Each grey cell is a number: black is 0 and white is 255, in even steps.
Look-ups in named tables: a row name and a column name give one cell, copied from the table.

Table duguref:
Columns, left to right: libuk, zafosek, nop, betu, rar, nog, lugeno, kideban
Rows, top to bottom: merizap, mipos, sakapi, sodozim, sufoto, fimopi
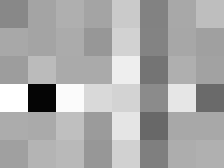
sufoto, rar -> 229
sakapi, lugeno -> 175
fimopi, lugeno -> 173
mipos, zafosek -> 164
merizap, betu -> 164
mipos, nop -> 171
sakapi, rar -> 238
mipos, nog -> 131
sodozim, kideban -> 106
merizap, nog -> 130
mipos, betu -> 151
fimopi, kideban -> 176
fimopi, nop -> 185
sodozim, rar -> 211
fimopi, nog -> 127
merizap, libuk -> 136
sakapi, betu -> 170
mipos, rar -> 210
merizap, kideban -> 190

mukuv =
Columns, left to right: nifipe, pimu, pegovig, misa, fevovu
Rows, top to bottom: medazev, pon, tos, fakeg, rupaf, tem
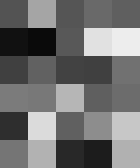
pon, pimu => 10
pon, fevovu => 237
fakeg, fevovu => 108
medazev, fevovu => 95
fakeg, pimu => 120
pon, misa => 225
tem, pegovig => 40
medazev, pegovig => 85
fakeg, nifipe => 123
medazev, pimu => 165
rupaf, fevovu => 199
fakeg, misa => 95

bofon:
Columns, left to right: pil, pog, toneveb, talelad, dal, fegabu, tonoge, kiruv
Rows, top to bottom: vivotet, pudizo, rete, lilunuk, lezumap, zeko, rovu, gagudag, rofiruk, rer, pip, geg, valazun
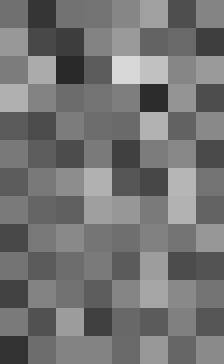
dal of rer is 91
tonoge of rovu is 182
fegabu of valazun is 152
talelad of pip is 93
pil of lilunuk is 176
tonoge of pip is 137
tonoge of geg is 128
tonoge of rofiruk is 116
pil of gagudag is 122
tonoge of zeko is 135
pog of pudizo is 72
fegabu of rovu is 71
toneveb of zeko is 76
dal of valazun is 105
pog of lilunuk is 131
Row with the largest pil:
lilunuk

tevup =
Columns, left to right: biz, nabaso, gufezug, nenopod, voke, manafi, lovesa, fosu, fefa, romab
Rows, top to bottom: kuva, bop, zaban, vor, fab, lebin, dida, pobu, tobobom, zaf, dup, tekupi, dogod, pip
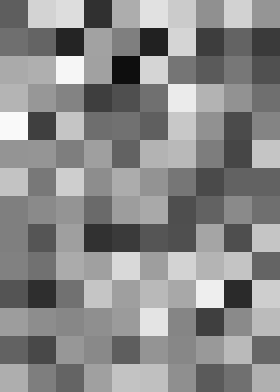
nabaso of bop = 100
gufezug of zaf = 171
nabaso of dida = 120
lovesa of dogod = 135
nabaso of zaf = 113
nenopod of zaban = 161
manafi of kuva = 225
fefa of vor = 146
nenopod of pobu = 106
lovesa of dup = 168
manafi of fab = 95
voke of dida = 172
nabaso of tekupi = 141
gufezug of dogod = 151
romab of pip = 176
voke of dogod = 94
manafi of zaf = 158
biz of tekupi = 157
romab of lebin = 197
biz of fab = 249
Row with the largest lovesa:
vor

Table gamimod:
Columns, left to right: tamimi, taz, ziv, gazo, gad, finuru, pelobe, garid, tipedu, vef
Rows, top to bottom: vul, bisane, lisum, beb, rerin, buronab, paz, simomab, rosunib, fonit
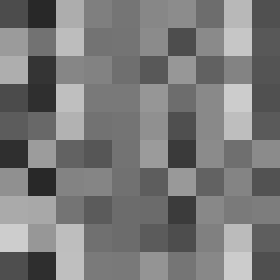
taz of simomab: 168
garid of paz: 98
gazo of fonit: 122
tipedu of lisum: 131
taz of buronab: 156
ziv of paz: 131
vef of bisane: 88
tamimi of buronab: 47
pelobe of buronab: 58
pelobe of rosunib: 77
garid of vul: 109
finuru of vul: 135
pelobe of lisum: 151
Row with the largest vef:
buronab

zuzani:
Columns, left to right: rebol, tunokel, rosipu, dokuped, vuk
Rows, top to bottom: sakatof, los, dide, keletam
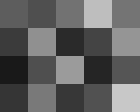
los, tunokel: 144
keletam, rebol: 53
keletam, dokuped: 81
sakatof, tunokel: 79
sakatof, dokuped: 190
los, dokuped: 68
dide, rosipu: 155
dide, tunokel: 79
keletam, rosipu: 55
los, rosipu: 42

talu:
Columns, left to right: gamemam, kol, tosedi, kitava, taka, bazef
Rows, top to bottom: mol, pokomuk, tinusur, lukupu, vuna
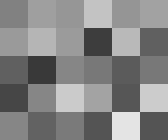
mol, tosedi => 150
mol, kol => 159
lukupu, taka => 86
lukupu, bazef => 204
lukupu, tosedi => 203
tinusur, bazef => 120
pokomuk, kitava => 61
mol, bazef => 162

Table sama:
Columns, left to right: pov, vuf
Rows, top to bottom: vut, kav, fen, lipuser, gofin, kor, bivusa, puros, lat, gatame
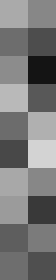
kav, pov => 109
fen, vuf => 20
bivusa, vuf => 135
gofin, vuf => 176
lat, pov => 94
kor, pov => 72
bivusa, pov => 168
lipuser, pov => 185
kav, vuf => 77
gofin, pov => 108
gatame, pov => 110
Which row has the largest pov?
lipuser

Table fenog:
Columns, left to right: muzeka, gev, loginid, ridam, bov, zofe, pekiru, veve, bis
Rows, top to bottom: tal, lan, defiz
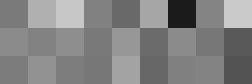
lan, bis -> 89
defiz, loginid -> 125
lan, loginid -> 142
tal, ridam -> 129
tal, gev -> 176
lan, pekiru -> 139
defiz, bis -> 83
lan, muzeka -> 139
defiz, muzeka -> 124
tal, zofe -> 166
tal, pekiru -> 27
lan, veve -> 119
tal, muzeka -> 122
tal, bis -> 202
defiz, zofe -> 103
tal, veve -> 132

